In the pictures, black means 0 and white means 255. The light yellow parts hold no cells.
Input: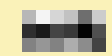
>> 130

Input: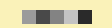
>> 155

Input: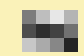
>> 199

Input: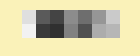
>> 242

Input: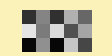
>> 7

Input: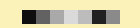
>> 14
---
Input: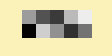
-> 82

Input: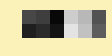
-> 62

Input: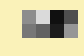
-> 218

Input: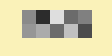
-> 44

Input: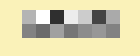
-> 255

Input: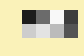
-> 107
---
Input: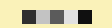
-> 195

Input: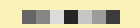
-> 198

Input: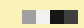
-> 160

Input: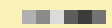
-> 176

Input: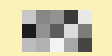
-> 232

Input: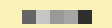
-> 165
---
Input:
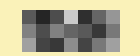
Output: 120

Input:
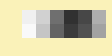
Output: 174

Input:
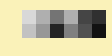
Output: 48

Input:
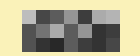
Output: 61

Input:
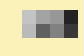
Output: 35

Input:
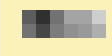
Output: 206
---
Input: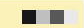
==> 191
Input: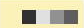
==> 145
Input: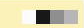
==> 182
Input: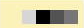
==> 118
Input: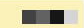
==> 98
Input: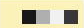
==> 175
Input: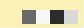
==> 216
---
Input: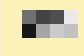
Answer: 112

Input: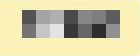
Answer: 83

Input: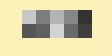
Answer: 199

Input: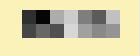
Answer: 48

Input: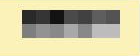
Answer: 42

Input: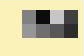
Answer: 129

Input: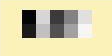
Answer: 5

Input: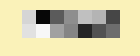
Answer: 213

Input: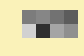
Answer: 124

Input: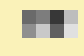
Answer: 106
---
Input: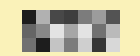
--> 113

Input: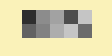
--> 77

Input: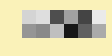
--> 68

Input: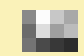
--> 159

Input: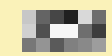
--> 110

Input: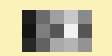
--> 241

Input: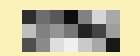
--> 67

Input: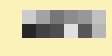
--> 151

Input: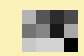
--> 24

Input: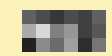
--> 64
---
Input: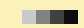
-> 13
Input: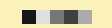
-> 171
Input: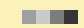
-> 53
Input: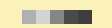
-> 62
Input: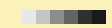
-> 26
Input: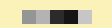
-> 198
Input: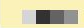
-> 146
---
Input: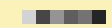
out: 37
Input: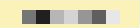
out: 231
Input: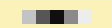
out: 237
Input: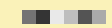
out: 170
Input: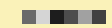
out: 65
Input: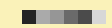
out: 215
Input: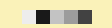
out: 66
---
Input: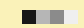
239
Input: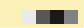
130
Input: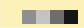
22
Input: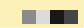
69
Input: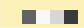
59
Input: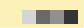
53
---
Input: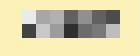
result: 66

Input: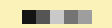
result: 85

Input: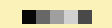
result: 73

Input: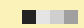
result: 160

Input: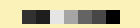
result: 30

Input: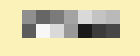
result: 59

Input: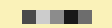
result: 74
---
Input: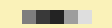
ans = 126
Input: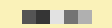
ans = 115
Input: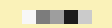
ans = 158
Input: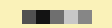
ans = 111
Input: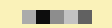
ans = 141
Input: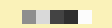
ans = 142
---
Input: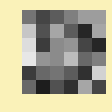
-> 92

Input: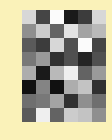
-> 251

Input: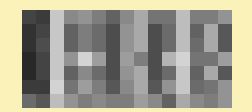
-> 199

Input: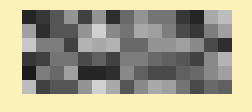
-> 86

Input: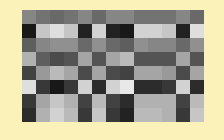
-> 105
